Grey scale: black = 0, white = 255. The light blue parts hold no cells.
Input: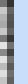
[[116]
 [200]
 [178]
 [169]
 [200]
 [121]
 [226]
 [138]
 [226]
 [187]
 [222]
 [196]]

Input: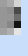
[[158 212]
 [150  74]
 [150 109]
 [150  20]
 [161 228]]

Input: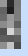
[[150 121]
 [ 99 124]
 [107 125]
 [139  97]
 [ 80 140]
 [ 94  95]
 [143  77]]

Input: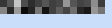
[[ 54 197  45  85  71  85  75  60]
 [132 153  37  19  93 109  25 116]]

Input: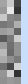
[[164  70]
 [153  52]
 [200 127]
 [119 175]
 [157 100]
 [ 90 205]
 [157 146]
 [185 146]
 [171 122]
 [114 210]
 [149  50]
 [144 146]]

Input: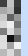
[[ 63  59]
 [169  49]
 [200 152]
 [217 117]
 [125 159]
 [219  94]
 [223 242]
 [185 163]]

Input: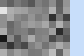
[[120 121  87 115  94]
 [228 164 140 128  99]
 [144 136 148 138 122]
 [144 125 158 168 175]
 [172 124 106 130  43]
 [ 24  90 171 137 108]
 [102  95 128 116 171]
 [175 158 121 146 101]]

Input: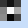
[[ 52  63]
 [132 171]
 [140  72]]

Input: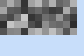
[[129 131 162 119 101 177]
 [164  87  91  83  66 100]
 [ 94 118  53 110 148  60]
 [ 48 173  79 142 104  45]
 [ 83 137 165 148 147 155]]
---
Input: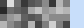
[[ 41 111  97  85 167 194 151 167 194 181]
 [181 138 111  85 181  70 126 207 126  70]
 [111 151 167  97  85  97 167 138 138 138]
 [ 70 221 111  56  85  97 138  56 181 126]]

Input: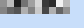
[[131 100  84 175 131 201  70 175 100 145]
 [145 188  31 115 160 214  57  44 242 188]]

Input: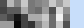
[[ 92  67  22  67 171 171 200 108 241 120]
 [ 67  92  92 171 120 108 157  80 216 144]
 [157 157   9  67  51 132 184 108 200  80]
 [ 80 184 132 200 120 132 144 200 157 200]]

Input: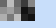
[[174 121 189  32  18]
 [146 160 121  18  45]
 [105 189 105  59 133]]

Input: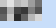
[[ 83 171  69  56 127  83]
 [ 99 198  42  99 183 214]
 [198 226 183 198 157 112]]

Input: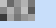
[[191 105 149 178 120]
 [ 59 163 120 149 163]
 [134 178 134 191  90]]
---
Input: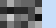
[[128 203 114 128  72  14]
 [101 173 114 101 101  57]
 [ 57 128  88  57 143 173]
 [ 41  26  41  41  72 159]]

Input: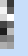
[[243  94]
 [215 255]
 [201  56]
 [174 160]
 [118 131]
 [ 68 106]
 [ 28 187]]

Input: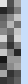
[[227  81 166]
 [213  81 213]
 [197 124  38]
 [166  52  81]
 [138 112 197]
 [124  52 124]
 [112 181 112]
 [ 96 138 197]
 [ 67 138 166]
 [ 52  67  96]
 [ 38  67 124]
 [ 22 152 152]]

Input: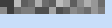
[[138  62 108 124 124  78  78 163  78  94 138 124 108 151 124]
 [ 62  62 188  94 108 175 108  94 188 163  94 138 175 151 108]]

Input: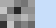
[[197 117  36 143 143]
 [171 171 130 117 156]
 [130 171 156 184 156]
 [ 52 197 104 130 104]]

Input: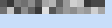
[[112 195  72 140  98  56 223  85 125 153 140 165 153 207 165]
 [ 85  56 125 112 140  85 165 181  98 153 207 195  56  72  72]]

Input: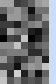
[[195  87 125  72  87  72 125]
 [179  44 209  30 113  16  99]
 [165 165  60  72  99 153 165]
 [153  87  44  60 113 140  30]
 [140 140 195  87  60  99 113]
 [113 125 125 125  44  44  99]
 [ 99 140 153 113  16 113 113]
 [ 72  72  16 125 153 140 195]
 [ 60  60  30  99 125 140  87]
 [ 44 165 125 113  30  16  72]
 [ 30 153 153 125  60  87 153]
 [  2  72  60 195   2  30  87]]

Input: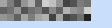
[[164 124  83 149 178  97 207 191 149  67  83 124 112]
 [149 136  97 164 124 164 178  67 164  67  83 112  35]
 [ 97 112 149  83 112 124  83 136  97 178 149 136 207]]
